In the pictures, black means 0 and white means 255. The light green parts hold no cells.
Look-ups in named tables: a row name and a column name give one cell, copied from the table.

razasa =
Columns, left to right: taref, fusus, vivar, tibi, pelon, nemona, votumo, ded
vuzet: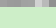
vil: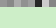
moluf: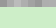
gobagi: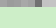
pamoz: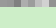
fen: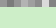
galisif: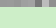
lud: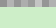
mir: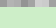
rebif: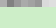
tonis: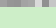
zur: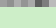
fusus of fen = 123
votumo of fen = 218
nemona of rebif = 151
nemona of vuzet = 209
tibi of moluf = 174
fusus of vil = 136
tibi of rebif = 170
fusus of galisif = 154
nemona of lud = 196
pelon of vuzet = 162

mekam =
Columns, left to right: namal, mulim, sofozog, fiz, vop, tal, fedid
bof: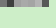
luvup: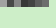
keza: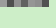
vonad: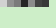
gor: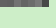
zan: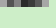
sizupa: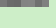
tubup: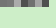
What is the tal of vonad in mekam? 67
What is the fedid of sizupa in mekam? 128
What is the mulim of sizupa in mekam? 107
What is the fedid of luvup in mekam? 109
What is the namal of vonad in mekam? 209
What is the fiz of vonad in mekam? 37
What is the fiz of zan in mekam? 42
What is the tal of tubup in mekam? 165
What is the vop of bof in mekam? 164
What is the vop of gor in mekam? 108
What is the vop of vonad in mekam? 140

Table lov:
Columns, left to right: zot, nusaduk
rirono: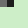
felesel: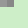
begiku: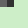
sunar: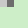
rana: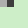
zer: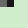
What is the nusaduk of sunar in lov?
109
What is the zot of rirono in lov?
109
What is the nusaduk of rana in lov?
61
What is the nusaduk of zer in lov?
23
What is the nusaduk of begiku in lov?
49
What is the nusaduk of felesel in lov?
135
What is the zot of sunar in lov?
201
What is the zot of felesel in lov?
151
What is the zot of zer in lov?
104
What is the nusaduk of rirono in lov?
29
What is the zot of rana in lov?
174
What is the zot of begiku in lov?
99

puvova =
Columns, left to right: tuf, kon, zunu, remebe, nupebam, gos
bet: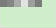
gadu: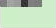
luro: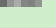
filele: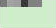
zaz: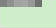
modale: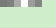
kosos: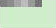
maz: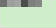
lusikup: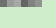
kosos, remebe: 188
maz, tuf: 113
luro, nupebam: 128
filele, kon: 163
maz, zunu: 163
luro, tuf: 108
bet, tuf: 123
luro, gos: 147
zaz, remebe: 166
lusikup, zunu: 168
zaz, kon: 144
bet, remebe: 226
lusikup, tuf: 111
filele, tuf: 122
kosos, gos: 116
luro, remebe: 133
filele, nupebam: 128
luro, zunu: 171
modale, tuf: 121
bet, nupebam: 157

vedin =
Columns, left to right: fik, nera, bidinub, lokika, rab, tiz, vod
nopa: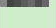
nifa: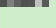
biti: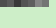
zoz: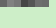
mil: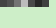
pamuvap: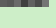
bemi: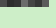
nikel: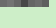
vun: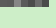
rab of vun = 75
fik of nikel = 107
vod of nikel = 95
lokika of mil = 188
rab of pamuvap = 97
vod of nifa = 89
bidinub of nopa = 76
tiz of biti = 133
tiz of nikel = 108
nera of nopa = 67
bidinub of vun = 134
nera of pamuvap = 87
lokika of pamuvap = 63
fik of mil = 67
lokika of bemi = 108
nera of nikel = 115
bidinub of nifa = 96
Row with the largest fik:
nopa

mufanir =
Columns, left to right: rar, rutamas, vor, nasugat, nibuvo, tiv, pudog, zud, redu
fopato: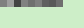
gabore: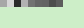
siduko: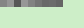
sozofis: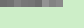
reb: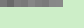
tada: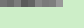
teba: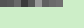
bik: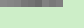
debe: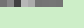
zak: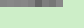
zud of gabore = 77
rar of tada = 116
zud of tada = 126
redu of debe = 116
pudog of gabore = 99
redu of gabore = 92
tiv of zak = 103
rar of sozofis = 110
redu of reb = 137
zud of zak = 119
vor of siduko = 87
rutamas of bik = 134
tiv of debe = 115
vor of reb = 125
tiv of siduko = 116

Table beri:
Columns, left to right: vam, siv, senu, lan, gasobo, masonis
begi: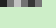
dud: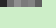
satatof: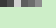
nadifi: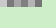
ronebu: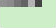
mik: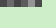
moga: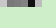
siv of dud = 112
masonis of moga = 189
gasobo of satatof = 109
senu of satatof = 209
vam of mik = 73
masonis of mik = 74
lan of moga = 130
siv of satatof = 78
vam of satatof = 56
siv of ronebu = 139
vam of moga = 200
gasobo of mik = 149
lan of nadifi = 128
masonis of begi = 119
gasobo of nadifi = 180
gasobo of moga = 16

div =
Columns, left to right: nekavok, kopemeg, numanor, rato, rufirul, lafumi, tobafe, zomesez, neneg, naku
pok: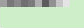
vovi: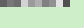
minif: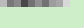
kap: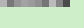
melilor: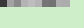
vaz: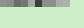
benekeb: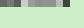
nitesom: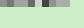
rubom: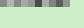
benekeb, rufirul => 155
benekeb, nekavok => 105
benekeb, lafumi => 144
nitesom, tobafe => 68
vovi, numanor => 109
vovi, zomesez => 145
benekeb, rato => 204
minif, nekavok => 187
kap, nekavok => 180
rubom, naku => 148
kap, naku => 74
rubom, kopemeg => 181
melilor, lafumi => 180
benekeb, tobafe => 147
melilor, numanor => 137
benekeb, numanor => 93
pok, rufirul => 123
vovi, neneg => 226
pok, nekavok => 159
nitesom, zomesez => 145
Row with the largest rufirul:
melilor

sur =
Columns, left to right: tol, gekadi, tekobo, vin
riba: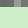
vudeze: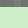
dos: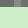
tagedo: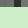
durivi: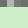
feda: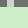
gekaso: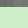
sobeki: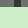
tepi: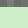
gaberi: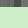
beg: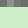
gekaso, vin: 117
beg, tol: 113
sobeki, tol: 112
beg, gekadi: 144
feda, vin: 113
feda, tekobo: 113
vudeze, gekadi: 116
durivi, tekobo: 119
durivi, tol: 110

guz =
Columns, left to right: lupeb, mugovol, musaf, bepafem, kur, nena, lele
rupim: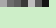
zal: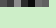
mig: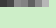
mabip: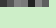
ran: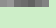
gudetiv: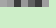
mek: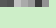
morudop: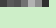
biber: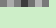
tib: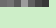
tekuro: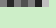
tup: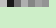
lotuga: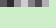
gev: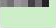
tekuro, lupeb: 127
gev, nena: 108
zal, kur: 10
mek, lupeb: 88
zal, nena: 108
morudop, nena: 141
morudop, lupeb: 63
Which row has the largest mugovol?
biber

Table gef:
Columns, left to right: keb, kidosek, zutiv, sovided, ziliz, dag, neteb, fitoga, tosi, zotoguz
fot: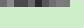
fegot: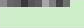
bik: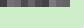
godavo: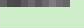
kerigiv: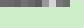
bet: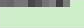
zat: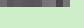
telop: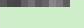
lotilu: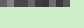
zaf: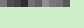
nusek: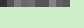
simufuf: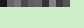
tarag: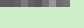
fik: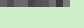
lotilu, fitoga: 109
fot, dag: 43
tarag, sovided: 121
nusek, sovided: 105
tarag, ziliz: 97
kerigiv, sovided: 114
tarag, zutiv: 99
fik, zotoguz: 123

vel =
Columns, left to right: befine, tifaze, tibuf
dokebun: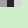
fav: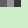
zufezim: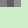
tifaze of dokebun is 39
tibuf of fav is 56
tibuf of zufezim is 144
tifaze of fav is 150
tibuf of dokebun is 215
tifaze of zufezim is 95
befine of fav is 97
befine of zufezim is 128
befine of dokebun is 162
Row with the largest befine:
dokebun

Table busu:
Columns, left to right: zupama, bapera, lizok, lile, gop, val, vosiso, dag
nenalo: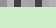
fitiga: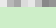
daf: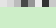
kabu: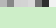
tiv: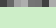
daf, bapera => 216
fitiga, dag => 148
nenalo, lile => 167
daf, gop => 150
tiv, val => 115
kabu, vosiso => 46
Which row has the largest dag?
kabu

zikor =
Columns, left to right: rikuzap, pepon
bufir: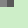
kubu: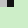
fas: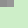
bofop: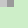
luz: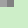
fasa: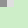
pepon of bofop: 154
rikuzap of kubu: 194
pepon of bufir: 89
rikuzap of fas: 143
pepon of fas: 151
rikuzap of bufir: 132

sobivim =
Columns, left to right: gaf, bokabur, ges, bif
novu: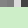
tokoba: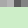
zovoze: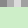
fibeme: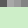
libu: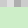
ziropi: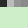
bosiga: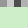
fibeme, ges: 155
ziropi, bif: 138
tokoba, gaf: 169
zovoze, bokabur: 176
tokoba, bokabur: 181
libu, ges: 174

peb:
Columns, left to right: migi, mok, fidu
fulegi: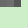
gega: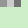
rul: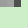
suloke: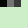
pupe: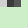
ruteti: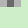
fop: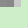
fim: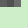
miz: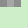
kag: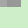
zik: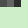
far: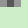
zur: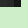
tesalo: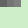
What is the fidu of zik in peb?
45
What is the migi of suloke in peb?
4
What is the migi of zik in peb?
77
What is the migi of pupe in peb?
208
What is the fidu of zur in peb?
22
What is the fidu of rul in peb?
79
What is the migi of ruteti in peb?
180
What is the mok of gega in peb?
203
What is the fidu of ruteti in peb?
180
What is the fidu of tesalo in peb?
127
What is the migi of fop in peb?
139
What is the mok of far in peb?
88
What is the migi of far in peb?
147
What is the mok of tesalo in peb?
117
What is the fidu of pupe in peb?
85
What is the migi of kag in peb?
166
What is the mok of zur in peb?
39

